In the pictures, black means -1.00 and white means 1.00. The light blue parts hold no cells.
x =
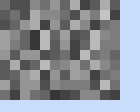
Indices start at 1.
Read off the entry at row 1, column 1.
-0.12
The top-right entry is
-0.29
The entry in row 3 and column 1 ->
-0.38
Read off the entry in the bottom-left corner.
-0.12
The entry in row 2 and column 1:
-0.29
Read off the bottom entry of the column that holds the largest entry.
-0.38
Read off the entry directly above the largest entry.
0.35
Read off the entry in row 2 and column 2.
-0.12
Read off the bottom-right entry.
-0.48
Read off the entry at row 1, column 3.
-0.38
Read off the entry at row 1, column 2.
-0.38
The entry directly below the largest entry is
-0.12
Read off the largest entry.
0.54
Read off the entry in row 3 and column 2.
-0.21

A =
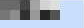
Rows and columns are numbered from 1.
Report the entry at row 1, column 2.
-0.18
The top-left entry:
-0.18
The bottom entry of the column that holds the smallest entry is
-0.70
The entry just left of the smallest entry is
0.19

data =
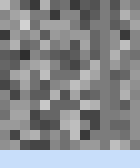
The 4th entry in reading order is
-0.55
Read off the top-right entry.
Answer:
-0.03
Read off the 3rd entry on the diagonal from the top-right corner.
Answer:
-0.28
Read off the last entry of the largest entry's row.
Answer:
0.29
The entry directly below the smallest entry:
0.13
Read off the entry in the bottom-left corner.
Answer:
0.13
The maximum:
0.65
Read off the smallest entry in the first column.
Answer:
-0.55
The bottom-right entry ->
-0.03
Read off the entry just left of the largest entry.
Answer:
0.13
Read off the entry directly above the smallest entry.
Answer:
-0.20
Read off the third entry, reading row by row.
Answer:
-0.28
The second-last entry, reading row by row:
0.29
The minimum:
-0.64
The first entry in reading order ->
0.49
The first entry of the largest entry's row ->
0.21
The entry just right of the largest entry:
-0.11
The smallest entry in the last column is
-0.11
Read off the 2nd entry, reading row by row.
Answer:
0.13
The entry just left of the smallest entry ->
-0.36
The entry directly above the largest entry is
0.39
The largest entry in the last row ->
0.49
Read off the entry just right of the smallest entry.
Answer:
0.05
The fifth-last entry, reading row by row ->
0.21
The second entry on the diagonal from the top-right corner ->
0.39
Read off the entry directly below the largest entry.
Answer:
0.05

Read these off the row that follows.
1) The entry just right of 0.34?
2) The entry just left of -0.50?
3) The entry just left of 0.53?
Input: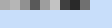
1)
0.43
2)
0.53
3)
0.24

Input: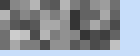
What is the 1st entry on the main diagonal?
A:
-0.51
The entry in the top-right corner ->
-0.12
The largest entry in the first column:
0.42
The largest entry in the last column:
0.51
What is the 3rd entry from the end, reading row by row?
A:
-0.41
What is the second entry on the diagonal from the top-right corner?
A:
0.32
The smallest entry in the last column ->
-0.41
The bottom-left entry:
-0.12
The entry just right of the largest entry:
0.51
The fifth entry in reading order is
-0.22
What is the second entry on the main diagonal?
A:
-0.22

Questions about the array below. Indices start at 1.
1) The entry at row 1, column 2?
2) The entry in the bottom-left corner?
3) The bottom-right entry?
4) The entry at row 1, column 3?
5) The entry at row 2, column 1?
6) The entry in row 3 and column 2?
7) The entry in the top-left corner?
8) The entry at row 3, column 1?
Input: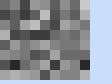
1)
0.03
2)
0.28
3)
0.38
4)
-0.44
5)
-0.44
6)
-0.26
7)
-0.16
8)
0.03
